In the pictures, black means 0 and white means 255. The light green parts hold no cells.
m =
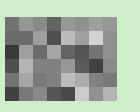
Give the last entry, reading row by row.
180
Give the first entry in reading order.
115
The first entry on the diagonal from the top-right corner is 151
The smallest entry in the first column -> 57
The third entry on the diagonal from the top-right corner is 85
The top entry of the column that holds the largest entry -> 159
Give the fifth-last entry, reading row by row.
85
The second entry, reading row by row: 151
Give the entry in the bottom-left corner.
65
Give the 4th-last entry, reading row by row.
73
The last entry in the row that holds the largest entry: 144
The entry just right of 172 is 129
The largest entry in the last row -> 203

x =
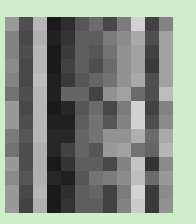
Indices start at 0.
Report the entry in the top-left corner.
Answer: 153
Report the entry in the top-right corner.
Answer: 131
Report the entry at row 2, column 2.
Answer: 182
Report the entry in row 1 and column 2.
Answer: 175
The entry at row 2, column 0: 131
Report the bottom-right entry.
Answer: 146
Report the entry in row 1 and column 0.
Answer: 131
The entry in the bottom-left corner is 153
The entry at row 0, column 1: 78
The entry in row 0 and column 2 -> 182
